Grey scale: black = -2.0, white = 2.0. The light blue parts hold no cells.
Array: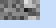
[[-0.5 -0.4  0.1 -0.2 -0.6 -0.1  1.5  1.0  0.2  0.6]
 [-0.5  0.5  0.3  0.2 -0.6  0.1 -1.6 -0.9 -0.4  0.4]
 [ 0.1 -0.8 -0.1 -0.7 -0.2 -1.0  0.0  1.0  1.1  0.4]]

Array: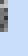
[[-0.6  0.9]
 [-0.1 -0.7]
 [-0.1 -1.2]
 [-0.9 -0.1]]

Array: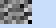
[[ 0.1 -1.0 -0.1  0.4  0.0  0.6 -0.3 -1.5]
 [ 0.3  0.9 -0.7 -0.4 -0.6 -0.7  1.3  0.4]
 [-0.6  0.5  0.2 -0.7 -0.2 -1.1 -0.5  1.4]]

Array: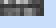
[[-0.3  1.2 -0.1 -0.5  1.1  0.5  0.8 -0.3 -0.8 -0.7 -1.0]
 [-0.8 -0.4 -0.4 -0.3 -0.1 -0.8  0.1  0.3 -0.4 -0.8 -1.1]]

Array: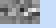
[[ 0.3  0.3  0.2 -0.1 -0.5  0.6 -0.2 -0.3  0.6  0.5]
 [-0.9 -0.9  0.0  0.7  0.1 -1.4 -0.2  1.2  1.7  0.9]
 [ 0.0  0.0 -0.1 -0.3  0.1 -0.2 -0.4 -0.7 -0.2  0.1]]

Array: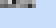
[[ 0.4  0.1  1.3 -1.5  0.2  0.6  0.5  0.3  0.9]]

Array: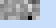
[[ 0.9  0.1  0.7  0.4  0.3  0.4  1.1 -0.1 -0.7 -0.2]
 [ 0.3  0.5  0.7  0.2  0.8  0.5  0.2  1.1  0.0  0.2]
 [ 0.6  0.0  0.8  0.9  0.6 -0.1 -0.1 -2.0  0.5  1.2]]

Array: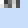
[[ 1.9 -1.1 -0.2  1.1 -0.8]]

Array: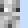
[[ 0.5  1.3  1.6  0.8  0.3]
 [-1.1  1.9  1.3  0.2 -1.2]
 [ 0.9  1.3  0.9  0.4  0.1]
 [ 1.0  0.5 -0.7  0.7  1.3]]
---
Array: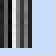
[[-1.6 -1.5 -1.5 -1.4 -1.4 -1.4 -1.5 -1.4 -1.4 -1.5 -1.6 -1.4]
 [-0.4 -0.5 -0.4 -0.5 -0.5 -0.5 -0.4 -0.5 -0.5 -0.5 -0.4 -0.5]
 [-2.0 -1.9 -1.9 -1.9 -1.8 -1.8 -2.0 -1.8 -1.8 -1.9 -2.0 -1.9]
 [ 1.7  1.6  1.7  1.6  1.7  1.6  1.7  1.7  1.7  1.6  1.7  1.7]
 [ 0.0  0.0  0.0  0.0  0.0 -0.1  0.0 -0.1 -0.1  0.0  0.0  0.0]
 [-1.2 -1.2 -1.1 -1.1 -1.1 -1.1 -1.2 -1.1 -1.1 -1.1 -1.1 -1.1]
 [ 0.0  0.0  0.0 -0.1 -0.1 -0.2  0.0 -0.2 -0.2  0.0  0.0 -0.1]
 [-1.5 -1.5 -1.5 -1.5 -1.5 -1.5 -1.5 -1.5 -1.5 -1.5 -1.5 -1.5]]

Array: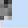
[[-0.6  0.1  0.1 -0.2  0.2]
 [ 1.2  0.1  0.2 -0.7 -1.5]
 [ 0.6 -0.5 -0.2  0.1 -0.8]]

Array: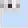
[[ 1.4  0.6  1.1]
 [ 1.3  1.2  1.5]
 [ 1.4 -1.2  0.9]
 [ 1.3  1.7  1.7]
 [ 1.4  0.5  1.4]]

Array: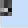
[[-0.8  0.5 -0.2 -0.2]
 [-1.3  1.1 -1.2 -1.1]
 [-0.4 -1.8 -0.7 -0.9]]

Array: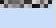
[[ 1.1 -1.7]
 [-0.6  0.5]
 [ 0.7 -0.6]
 [ 0.2 -0.3]
 [ 0.3 -0.4]
 [-0.7  0.3]
 [ 1.1 -1.3]
 [ 0.7 -1.1]
 [-1.8  1.3]
 [-1.6  0.8]
 [ 0.6 -0.4]
 [-1.2  0.9]
 [ 1.2 -1.5]]

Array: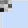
[[-1.5  0.8  0.1]
 [ 0.9  1.2 -0.2]
 [ 1.4 -0.6  1.2]]

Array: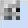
[[ 1.2  0.9  1.1  1.0  0.9]
 [-0.3  0.5  0.2  1.4  1.2]
 [-0.8  0.1 -0.6  0.7  1.2]
 [ 1.0  0.5  1.4  0.5  1.5]
 [-0.9  0.8 -1.7  0.4  0.5]]
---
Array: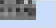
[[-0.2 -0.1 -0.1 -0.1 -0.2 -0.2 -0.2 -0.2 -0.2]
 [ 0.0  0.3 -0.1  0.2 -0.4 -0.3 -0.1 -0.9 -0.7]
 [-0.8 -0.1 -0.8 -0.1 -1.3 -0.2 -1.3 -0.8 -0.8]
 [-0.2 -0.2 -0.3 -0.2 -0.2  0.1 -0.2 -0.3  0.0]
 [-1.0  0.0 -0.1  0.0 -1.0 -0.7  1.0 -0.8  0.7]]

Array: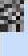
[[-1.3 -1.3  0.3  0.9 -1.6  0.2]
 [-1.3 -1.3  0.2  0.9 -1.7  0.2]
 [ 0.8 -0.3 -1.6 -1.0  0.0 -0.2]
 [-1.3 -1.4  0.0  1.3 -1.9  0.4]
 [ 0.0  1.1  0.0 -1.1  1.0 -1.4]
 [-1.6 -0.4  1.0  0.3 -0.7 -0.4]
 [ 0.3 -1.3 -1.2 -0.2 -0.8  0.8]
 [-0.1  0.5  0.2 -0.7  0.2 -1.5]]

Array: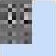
[[-0.2 -0.1 -0.8  0.2 -0.3 -0.1 -0.8 -0.5]
 [-0.3 -0.3 -0.2 -0.3 -0.3 -0.3 -0.3 -0.4]
 [-0.1 -0.1 -0.8  0.2 -0.3 -0.1 -0.8 -0.5]
 [-0.3 -0.3 -0.3 -0.3 -0.3 -0.3 -0.2 -0.2]
 [-0.4 -0.4  0.2 -0.7 -0.3 -0.5  0.2  0.0]
 [ 0.1  0.3 -1.8  1.0 -0.2  0.4 -1.8 -1.2]
 [-0.7 -0.9  1.3 -1.6 -0.3 -1.0  1.1  0.5]
 [-0.6 -0.7  0.8 -1.2 -0.3 -0.8  0.7  0.3]
 [ 0.0  0.0 -1.3  0.5 -0.3  0.2 -1.3 -0.8]
 [-0.6 -0.7  0.7 -1.1 -0.3 -0.8  0.7  0.3]
 [-0.3 -0.2 -0.2 -0.3 -0.3 -0.3 -0.3 -0.3]]

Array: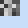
[[-1.1  1.3  0.6 -1.1 -0.5]
 [-1.0  1.1  0.7 -0.7 -0.3]
 [ 1.3 -1.1  0.3  1.4 -0.2]
 [-1.1  1.0  0.8 -0.7 -0.7]]

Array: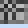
[[-0.5 -0.9 -0.1 -0.1 -0.2 -0.2  0.3]
 [ 0.5 -1.3  0.8 -1.1  0.7  0.8  0.1]
 [ 0.5 -1.3  0.8 -1.0  0.7  0.8  0.2]
 [-1.1  0.0 -1.0  0.4 -1.0 -1.1 -0.2]
 [ 0.6 -1.5  1.0 -1.1  0.9  1.0  0.3]
 [-0.7  0.6 -1.2 -0.1 -1.0 -1.1 -1.0]]

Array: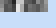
[[ 0.5 -0.7 -0.6 -0.9  1.6  0.7 -0.8 -0.3 -0.4 -0.6 -0.1  0.1]
 [ 0.2 -0.7 -0.5 -1.0  1.6  0.7 -0.8 -0.2 -0.4 -0.6 -0.2  0.2]
 [ 0.0 -0.4 -0.7 -1.4  1.1  1.1 -0.5 -0.6 -0.9  0.2 -0.3  0.4]]

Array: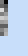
[[-0.4  0.8]
 [ 0.1  0.6]
 [-0.5 -0.5]
 [ 0.5  0.6]
 [ 1.2  1.0]
 [ 0.0  0.4]
 [ 1.4 -0.3]
 [-0.4 -0.7]
 [-0.1 -1.9]]
